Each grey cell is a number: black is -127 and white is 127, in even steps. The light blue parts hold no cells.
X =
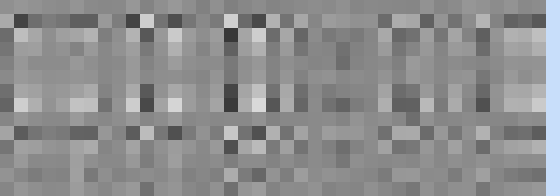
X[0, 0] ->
16
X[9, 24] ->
23
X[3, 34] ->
-19
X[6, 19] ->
-13
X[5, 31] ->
8
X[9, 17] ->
-13
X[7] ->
[-27, 78, 47, 19, 33, 66, 63, -14, 19, 77, -54, 35, 85, 28, 15, 36, -69, 45, 89, -41, 44, -25, 11, -14, -28, -3, 4, 47, -31, -30, 57, -5, 43, 4, -47, 18, 49, 48, 74]
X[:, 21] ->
[10, 39, -25, -10, 9, 2, -17, -25, 8, 35, -12, 4, 29, 11]
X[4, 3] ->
12
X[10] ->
[-10, 33, 30, 20, 17, 35, 43, 5, 12, 35, 1, 17, 28, 20, 9, 25, -47, 38, 58, -5, 32, -12, 11, 0, -17, 3, 12, 34, -12, -7, 23, 7, 33, 11, -20, 22, 34, 37, 49]
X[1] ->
[42, -59, -17, -3, -10, -32, -32, 25, -2, -59, 78, -12, -49, -9, 9, -5, 80, -21, -54, 50, -12, 39, 6, 28, 23, 17, 18, -20, 44, 39, -30, 20, -13, 12, 52, 3, -29, -21, -39]
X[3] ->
[-10, 29, 31, 13, 18, 3, 25, 8, 18, 30, -6, 17, 48, 21, 4, 22, -30, 29, 48, -2, 26, -10, 7, 5, -14, 2, 7, 27, -9, 5, 24, 5, 26, 23, -19, 15, 35, 32, 47]
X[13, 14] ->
3
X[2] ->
[-19, 62, 39, 15, 31, 37, 51, -1, 15, 51, -39, 24, 74, 28, 14, 28, -71, 37, 78, -19, 39, -25, 12, -6, 1, -5, 6, 41, -23, -14, 31, -9, 37, 3, -32, 21, 49, 45, 63]
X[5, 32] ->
18
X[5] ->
[10, 25, 21, 16, 17, 20, 18, 8, 13, 25, 9, 14, 15, 11, 6, 20, -8, 16, 27, 3, 21, 2, 15, 18, 8, 12, 9, 19, 5, 23, 17, 8, 18, 20, -8, 7, 25, 14, 22]
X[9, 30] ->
-20
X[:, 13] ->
[14, -9, 28, 21, 15, 11, 27, 28, 8, -5, 20, 10, 1, 8]
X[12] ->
[19, 7, -3, 5, 3, 32, -6, 15, 3, 9, 13, 9, 18, 1, 7, 0, 44, -4, -24, 19, -1, 29, 12, 18, 14, 9, 6, -4, 23, 24, 11, 12, -3, 15, 32, 6, -3, -9, -15]
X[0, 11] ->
15
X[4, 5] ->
24
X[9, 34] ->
50
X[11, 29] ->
7
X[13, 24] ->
7
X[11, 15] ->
12
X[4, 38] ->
19
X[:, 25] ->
[6, 17, -5, 2, 4, 12, 6, -3, 19, 23, 3, 15, 9, 5]
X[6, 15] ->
27

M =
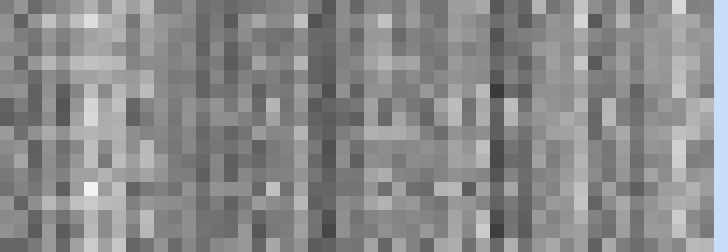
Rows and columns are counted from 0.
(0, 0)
-2
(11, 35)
-53
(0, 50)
3
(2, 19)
-12
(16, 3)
26
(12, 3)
13
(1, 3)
64
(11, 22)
-22
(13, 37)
-22
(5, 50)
15
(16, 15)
-15
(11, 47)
10
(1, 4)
26
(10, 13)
7
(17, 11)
19
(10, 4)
-16
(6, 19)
-3
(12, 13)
-2
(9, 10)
4
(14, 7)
58
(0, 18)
-9
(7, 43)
54
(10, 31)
8
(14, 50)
11
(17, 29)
2
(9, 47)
31
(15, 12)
-3
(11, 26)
15
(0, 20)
4
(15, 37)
-31
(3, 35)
-33
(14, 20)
5
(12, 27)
45
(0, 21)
17
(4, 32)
26
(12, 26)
35
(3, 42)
-7
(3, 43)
-11
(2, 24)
6
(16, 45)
-10

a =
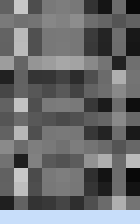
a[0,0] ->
-30
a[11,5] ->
-35
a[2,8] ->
-17
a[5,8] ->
47
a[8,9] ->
-23
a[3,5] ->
-8
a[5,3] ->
-74
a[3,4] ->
-5
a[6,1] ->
-28
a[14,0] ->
-96
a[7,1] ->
66
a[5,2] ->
-75
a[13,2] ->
-49
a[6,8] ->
9
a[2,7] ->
-91
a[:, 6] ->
[-76, -17, -68, -70, 9, -48, -28, -71, -33, -72, -11, 18, -80, -74, -48]
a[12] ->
[-30, 72, -52, -6, -1, -7, -80, -108, -19, -119]
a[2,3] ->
-7
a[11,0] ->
-13
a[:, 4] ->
[-2, 2, -6, -5, 39, -61, -38, -3, -53, -6, -14, -45, -1, -4, -58]
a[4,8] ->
-93
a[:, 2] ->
[-50, -11, -47, -47, 21, -75, -40, -48, -39, -48, -1, 1, -52, -49, -76]
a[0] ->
[-30, 71, -50, -6, -2, -7, -76, -106, -18, -118]
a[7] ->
[-29, 66, -48, -5, -3, -6, -71, -100, -18, -113]
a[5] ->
[-94, -29, -75, -74, -61, -83, -48, -20, 47, -11]
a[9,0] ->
-29
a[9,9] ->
-102
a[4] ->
[29, -26, 21, 29, 39, 35, 9, -11, -93, -16]
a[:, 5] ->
[-7, 13, -8, -8, 35, -83, -60, -6, -47, -8, -2, -35, -7, -8, -81]
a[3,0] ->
-29
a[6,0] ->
-57

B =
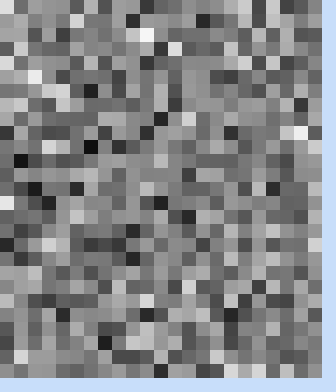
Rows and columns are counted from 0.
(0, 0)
94
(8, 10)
1
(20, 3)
-10
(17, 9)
-7
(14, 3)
-91
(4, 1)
-14
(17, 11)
-22
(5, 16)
-63
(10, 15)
42
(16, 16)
53
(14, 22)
18
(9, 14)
-21
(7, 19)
0
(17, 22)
81
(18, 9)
-88
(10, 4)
51
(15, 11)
42
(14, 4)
17
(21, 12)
-3
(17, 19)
-41
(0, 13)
14
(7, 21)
-71
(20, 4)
-1
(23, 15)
39
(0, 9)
24
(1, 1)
44
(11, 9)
13
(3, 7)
9
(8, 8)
42
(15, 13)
-86
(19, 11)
27
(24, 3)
37
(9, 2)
-27
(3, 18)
20
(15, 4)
21
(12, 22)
14
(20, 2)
39
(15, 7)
-1
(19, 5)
-3

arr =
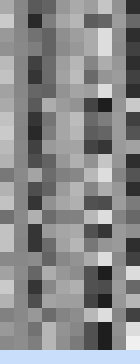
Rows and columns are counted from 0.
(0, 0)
42
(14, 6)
-46
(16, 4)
38
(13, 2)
-49
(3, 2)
-1
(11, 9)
-81
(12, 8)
4
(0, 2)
-37
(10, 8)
26
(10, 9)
34
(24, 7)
-97
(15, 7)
93
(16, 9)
15
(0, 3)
-28
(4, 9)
-81
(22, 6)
56
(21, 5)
30
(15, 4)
0
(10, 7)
-73
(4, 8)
23
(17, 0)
66
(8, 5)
60
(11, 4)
23
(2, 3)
-28
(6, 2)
-25
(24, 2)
-1
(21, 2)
-49
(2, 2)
-13
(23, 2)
-13
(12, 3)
-19
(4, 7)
45
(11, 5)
48
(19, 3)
45
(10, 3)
26

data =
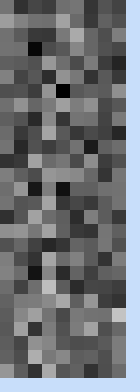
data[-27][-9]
-11
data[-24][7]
-46
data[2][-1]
-1
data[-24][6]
-25
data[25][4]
8
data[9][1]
-70
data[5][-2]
-38
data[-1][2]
-78
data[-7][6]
-57
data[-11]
[15, 20, -8, 34, -31, -70, -75, -10, -32]
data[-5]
[-35, 7, 32, -12, -54, -6, -13, -14, 67]
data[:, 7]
[-44, -30, -49, -46, -67, -38, -36, -55, -60, -63, -31, -66, -75, -15, -35, -35, -10, -9, -76, -31, -58, -66, -14, -48, -37, -48, -49]
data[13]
[-17, 22, -104, -2, -111, -30, -31, -15, -13]
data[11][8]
-47
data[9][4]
-38
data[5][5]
-7
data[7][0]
-16
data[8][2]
-86
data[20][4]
-35
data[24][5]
-50
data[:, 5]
[-10, -21, 42, 7, -52, -7, -38, -2, -11, -72, -13, -53, 9, -30, -56, -83, -70, -27, 1, -28, -84, -32, -6, -3, -50, -34, -30]
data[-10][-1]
-47
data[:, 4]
[-16, 34, -6, -39, -17, 18, -126, 31, -74, -38, -46, -9, 15, -111, -73, -33, -31, -74, -20, -85, -35, 40, -54, -46, -40, 8, -42]
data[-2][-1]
-1
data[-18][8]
-89
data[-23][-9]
-32
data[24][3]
6
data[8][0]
-32
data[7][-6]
-5
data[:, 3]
[-66, -16, -72, -51, 24, -82, 20, -5, 9, 37, -65, -20, 22, -2, 36, -19, 34, -88, 38, 6, 62, 10, -12, -3, 6, -6, 41]
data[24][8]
-3
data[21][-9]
-29

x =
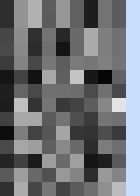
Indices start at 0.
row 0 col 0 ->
-81
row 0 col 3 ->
-34
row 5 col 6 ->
-103
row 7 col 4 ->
-70
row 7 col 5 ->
-60
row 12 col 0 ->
-37
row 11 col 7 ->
-97
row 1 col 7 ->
-12
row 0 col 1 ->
20
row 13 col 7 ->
15
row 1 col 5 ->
-31
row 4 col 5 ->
-5
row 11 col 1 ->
-62
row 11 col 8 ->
-37
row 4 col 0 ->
-67
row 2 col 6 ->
42
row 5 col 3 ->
40
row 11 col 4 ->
-21
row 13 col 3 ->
-9
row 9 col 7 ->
-50
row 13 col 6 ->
-16
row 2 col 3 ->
-12
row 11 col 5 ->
31
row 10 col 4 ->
9
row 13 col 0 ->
-80
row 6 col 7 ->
-15
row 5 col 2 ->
-109
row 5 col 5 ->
68
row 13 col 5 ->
-35
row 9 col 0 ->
-115
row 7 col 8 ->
99
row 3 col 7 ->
-1
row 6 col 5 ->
-18
